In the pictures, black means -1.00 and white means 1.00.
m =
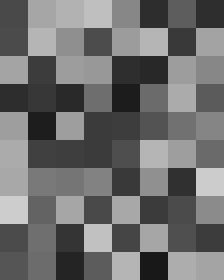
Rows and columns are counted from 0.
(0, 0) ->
-0.43
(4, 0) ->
0.24
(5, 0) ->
0.34
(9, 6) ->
0.36
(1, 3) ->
-0.40
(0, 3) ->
0.50
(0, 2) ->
0.40
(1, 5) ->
0.42
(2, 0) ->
0.29
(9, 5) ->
-0.81
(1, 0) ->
-0.41
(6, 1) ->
-0.05
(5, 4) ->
-0.39
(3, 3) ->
-0.14
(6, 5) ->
0.13
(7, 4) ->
0.32
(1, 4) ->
0.22
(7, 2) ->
0.30
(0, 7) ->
-0.64
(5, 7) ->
-0.17
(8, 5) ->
0.30
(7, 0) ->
0.61
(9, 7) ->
0.29
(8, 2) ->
-0.59

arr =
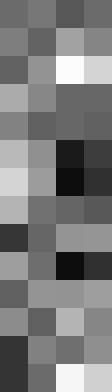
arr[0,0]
-0.16
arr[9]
[0.24, -0.14, -0.90, -0.62]
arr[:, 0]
[-0.16, -0.01, -0.23, 0.34, 0.02, 0.45, 0.66, 0.41, -0.58, 0.24, -0.25, 0.10, -0.59, -0.59]
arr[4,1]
-0.25
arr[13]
[-0.59, -0.16, 0.93, 0.63]
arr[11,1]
-0.25
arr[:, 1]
[-0.07, -0.22, 0.15, 0.06, -0.25, 0.13, 0.22, -0.11, -0.20, -0.14, 0.16, -0.25, 0.01, -0.16]
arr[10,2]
0.15
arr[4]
[0.02, -0.25, -0.19, -0.25]

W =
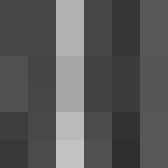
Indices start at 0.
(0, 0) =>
-0.44
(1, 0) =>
-0.45
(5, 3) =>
-0.37
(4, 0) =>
-0.51
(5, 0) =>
-0.56
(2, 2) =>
0.31
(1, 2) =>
0.40
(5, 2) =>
0.52
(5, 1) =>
-0.41
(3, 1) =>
-0.45

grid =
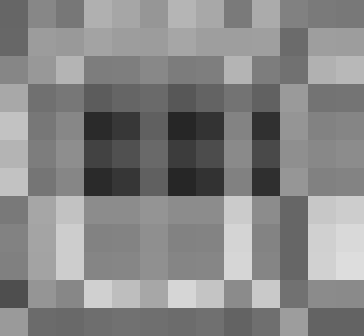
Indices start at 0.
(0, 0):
-0.20
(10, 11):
0.09
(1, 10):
-0.16
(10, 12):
0.08
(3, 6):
-0.32
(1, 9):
0.25
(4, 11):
0.02
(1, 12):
0.23
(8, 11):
0.63
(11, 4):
-0.11
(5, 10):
0.12
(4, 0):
0.52
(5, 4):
-0.37
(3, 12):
-0.09
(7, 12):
0.61
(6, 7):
-0.61
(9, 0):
0.00
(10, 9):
0.58
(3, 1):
-0.12
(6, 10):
0.18
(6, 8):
0.01
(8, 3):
0.02
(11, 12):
-0.22
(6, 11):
0.01
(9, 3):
0.04
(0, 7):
0.32
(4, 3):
-0.67
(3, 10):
0.21
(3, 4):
-0.21
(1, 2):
0.20
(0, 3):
0.38
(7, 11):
0.56
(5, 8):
0.08
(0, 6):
0.42

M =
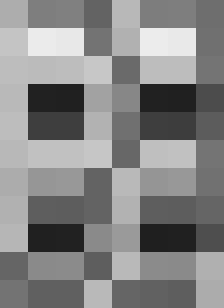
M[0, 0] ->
0.36
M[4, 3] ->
0.40
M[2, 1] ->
0.47
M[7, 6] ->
-0.27
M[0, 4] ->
0.44
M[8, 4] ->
0.21
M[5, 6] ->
0.51
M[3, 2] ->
-0.75
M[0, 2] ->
0.00
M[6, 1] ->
0.18
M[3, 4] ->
0.06
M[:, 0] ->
[0.36, 0.54, 0.48, 0.45, 0.48, 0.44, 0.35, 0.39, 0.43, -0.21, -0.10]
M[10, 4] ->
-0.21
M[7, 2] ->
-0.27
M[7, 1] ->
-0.26
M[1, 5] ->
0.85
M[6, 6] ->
0.19
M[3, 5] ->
-0.74
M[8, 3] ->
0.08
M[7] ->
[0.39, -0.26, -0.27, -0.22, 0.40, -0.26, -0.27, -0.21]
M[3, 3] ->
0.27
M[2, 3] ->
0.56
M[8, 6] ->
-0.75
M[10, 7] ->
0.35

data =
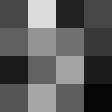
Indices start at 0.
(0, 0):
-0.44
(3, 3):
-0.96
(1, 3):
-0.56
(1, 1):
0.16
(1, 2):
-0.11

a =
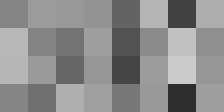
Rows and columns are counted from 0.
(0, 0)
0.04
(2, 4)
-0.46
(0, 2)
0.19
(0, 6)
-0.49
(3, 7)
0.24
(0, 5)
0.41
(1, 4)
-0.36
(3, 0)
0.04
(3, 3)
0.25
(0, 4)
-0.22
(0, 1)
0.22

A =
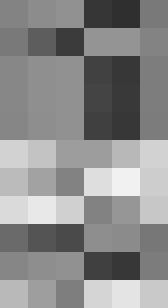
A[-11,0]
0.03
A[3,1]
0.12
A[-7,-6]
0.05
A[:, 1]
[0.10, -0.27, 0.12, 0.12, 0.11, 0.53, 0.27, 0.82, -0.34, 0.11, 0.24]
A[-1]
[0.45, 0.24, -0.01, 0.67, 0.79, 0.58]
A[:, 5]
[-0.05, 0.03, -0.02, -0.02, -0.03, 0.65, 0.61, 0.56, -0.07, -0.03, 0.58]
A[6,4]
0.89
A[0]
[0.03, 0.10, 0.14, -0.58, -0.63, -0.05]
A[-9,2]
0.14
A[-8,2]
0.14
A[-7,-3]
-0.50
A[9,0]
0.05
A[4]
[0.05, 0.11, 0.14, -0.50, -0.57, -0.03]
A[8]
[-0.17, -0.34, -0.42, 0.11, 0.09, -0.07]
